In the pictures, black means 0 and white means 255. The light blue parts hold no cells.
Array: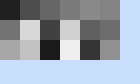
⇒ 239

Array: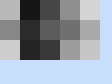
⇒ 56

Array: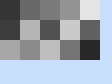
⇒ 189

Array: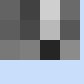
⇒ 126

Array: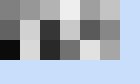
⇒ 113

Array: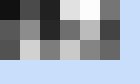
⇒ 201

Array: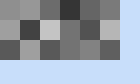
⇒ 115
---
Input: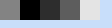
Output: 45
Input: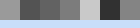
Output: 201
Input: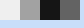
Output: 162
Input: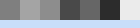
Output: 102
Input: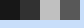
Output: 49
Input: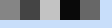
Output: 195
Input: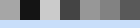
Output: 151
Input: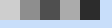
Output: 79
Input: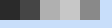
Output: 176
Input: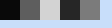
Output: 211
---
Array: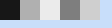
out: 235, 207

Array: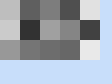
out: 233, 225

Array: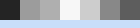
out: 247, 205

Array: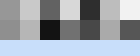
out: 242, 216

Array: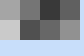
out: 202, 165

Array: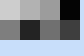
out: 205, 178

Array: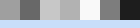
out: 249, 199

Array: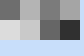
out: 220, 201

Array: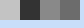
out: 195, 137

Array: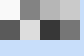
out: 249, 221
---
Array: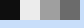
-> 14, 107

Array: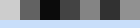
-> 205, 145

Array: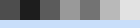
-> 77, 226

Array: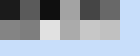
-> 27, 193

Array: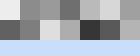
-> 237, 180

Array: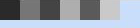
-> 42, 201

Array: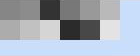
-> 134, 227
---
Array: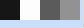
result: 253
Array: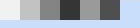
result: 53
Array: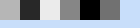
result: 134
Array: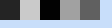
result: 2
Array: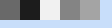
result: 241
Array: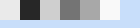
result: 116
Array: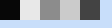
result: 140
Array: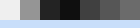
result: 64
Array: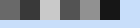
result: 83
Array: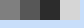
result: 87
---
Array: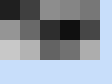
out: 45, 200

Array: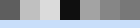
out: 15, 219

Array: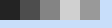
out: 132, 208

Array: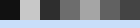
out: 109, 200

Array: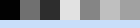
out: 226, 226

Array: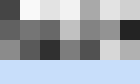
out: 193, 249

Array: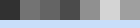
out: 75, 212
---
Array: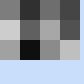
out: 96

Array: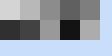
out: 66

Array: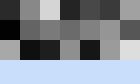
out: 100

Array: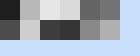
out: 206

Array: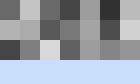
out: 171

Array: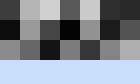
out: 153

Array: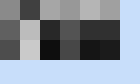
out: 188
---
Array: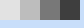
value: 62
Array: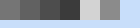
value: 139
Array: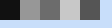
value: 85
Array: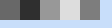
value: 125
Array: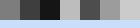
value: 203
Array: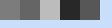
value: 87
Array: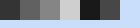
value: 71
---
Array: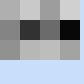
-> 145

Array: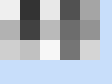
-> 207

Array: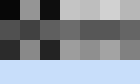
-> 43

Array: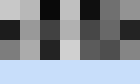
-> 125

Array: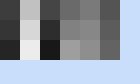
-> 37

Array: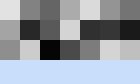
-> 142

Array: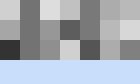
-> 51
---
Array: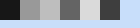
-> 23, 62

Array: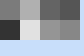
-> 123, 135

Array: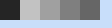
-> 37, 102

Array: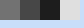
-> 114, 223

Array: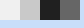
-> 240, 102

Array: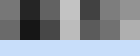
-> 119, 175

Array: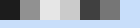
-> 28, 118

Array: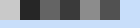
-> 201, 81
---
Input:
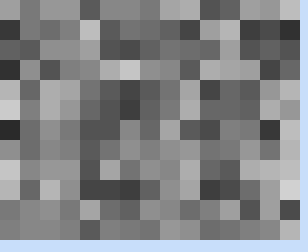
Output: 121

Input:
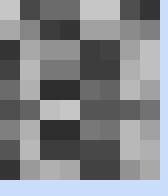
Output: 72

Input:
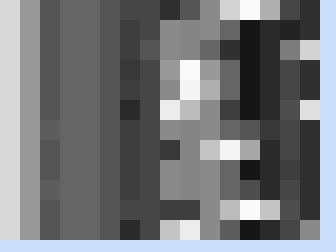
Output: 153

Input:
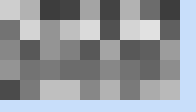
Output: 178

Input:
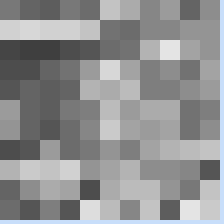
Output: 100
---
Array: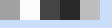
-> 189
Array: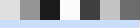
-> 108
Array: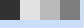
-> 126
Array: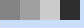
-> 46
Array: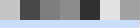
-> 161
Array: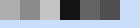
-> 79
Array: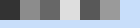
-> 154
